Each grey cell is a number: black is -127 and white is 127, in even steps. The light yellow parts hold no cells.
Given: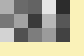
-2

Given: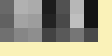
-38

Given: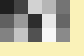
-46

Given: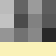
-13

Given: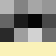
30

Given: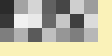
22

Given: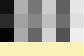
82

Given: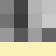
-39

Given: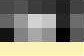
16
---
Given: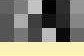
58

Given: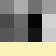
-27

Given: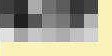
43

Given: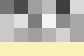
52

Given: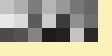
-93

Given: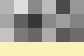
44

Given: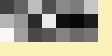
3
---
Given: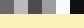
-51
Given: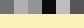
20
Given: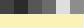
-41
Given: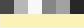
120
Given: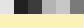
-67
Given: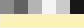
52
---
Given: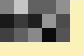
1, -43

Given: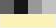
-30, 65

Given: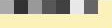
41, -26

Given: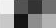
112, 51

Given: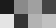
-100, 65

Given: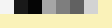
116, 83

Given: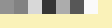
17, 122

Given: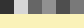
-77, -6

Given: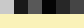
73, -58

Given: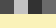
-52, -21
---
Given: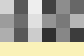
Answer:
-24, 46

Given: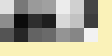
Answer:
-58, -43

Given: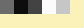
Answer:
70, -20

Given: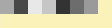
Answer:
26, 40

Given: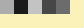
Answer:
-19, 44

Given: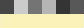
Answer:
-39, -57
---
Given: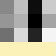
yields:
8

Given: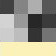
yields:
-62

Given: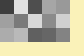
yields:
-65

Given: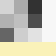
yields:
84

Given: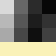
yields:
89

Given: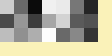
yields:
77

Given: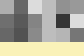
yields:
46

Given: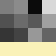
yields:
-1

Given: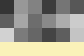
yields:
-74

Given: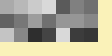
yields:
42
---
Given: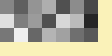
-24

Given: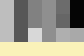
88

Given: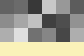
-14

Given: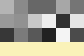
-39

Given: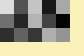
-73

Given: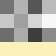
-66

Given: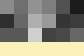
79
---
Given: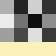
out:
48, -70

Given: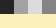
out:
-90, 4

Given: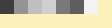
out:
-65, 115

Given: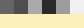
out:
-26, 112

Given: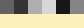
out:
-29, 5

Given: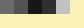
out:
-21, 66

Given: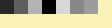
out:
-87, 28
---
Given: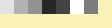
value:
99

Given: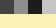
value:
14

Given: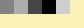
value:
44

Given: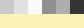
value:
97

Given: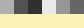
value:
48

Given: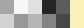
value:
97
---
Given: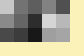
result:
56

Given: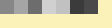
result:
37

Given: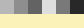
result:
14

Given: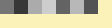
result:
43

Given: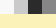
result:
6

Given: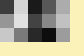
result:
72

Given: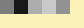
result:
18

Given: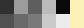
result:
59
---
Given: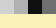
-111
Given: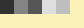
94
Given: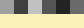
-92
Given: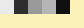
53
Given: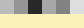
2
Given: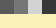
83
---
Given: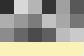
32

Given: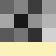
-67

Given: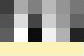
20

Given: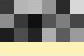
-85

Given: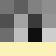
1

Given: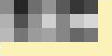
-73

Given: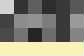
-70

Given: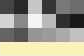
-6

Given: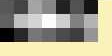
-45
